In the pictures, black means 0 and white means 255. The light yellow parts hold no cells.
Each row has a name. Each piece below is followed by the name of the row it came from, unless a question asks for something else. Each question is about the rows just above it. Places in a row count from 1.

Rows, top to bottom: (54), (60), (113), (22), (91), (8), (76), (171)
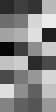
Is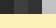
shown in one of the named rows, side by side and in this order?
no
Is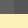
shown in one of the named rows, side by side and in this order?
yes

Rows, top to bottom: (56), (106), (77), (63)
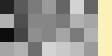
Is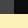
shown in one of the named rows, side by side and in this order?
no
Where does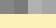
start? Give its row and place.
(106), 4
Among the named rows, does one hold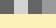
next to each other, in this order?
no
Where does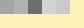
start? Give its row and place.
(63), 1
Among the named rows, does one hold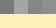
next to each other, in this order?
no
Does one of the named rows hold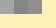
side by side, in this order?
no
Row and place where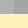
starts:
(106), 6

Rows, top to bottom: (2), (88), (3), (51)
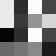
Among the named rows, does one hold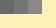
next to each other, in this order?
yes
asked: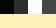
(3)

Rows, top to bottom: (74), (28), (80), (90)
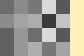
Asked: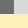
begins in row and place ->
(80), 3
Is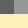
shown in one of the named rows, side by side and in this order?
yes
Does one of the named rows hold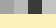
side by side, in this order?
no
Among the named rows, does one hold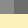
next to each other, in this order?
no
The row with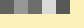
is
(80)
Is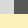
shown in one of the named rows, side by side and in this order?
yes
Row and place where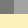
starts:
(90), 4

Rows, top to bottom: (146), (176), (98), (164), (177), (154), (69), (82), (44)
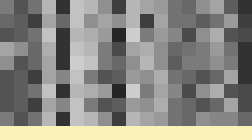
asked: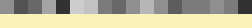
(177)
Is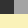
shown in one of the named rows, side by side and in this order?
no
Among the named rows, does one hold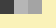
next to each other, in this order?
yes
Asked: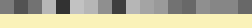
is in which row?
(44)
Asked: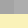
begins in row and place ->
(164), 10
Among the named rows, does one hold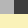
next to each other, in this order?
yes

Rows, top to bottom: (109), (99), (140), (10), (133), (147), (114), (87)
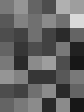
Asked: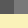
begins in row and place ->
(147), 5
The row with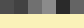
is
(114)

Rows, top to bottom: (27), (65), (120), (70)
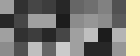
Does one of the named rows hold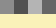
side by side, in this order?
no
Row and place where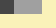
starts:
(65), 2
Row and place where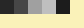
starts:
(120), 4
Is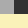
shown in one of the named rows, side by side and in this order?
no
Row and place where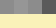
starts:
(65), 6
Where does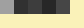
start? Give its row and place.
(120), 1
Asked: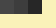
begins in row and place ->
(27), 3

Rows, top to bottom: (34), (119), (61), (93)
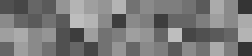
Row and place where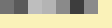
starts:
(119), 4
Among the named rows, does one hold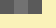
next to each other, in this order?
yes
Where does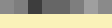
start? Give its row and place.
(119), 10
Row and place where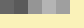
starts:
(34), 3
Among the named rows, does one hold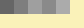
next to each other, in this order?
yes
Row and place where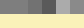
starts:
(34), 12
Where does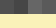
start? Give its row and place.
(34), 1

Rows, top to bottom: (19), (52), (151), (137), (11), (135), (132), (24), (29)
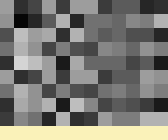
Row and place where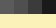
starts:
(24), 9
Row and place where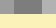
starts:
(29), 8
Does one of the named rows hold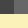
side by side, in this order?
no

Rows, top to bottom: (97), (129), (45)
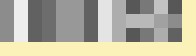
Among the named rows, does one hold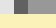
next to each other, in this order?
no
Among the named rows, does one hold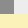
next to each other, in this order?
yes

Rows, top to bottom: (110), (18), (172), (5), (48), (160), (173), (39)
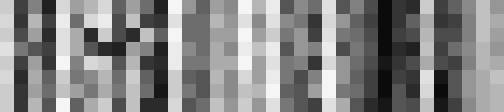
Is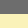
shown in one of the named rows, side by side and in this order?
yes
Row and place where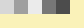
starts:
(160), 18
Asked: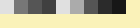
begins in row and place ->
(39), 20
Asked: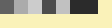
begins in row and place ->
(39), 6
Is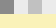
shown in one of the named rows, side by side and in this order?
yes
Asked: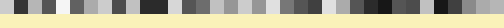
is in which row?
(39)
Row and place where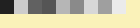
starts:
(160), 12

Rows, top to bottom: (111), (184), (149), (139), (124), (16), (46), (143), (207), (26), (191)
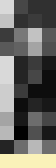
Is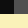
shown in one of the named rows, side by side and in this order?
no
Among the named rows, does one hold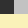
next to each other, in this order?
no

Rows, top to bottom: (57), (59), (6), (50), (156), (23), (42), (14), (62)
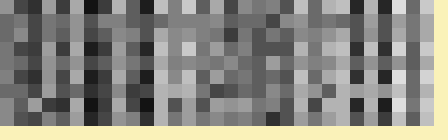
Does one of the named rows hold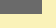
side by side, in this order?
no
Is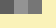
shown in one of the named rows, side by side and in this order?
yes
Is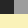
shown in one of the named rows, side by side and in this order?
no
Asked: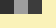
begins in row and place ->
(57), 3
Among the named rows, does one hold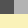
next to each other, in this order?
yes

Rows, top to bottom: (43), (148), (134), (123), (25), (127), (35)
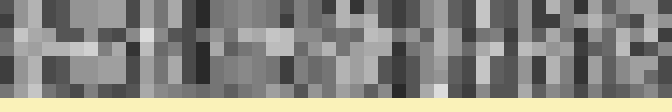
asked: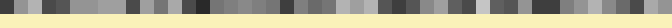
(148)
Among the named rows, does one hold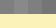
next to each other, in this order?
yes
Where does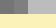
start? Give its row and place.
(123), 18
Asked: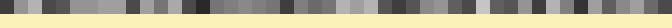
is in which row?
(127)
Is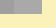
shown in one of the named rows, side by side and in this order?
yes
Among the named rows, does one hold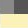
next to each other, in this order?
yes

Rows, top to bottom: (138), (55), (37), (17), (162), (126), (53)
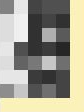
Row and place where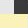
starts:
(126), 2
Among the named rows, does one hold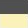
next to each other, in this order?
yes
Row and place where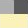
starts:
(37), 4
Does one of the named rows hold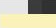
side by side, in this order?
yes
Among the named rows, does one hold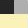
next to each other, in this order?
no
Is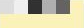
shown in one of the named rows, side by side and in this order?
no
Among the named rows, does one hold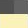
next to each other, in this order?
no

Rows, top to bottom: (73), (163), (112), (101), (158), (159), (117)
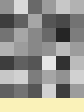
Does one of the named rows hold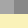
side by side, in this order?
yes
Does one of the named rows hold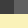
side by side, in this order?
yes
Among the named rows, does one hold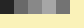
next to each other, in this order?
no
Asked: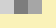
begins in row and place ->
(159), 2
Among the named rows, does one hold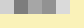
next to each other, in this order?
no

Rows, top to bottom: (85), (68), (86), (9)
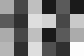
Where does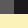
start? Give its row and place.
(85), 5
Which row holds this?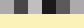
(86)
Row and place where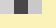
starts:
(68), 4
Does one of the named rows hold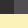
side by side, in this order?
no
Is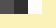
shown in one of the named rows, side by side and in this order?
yes

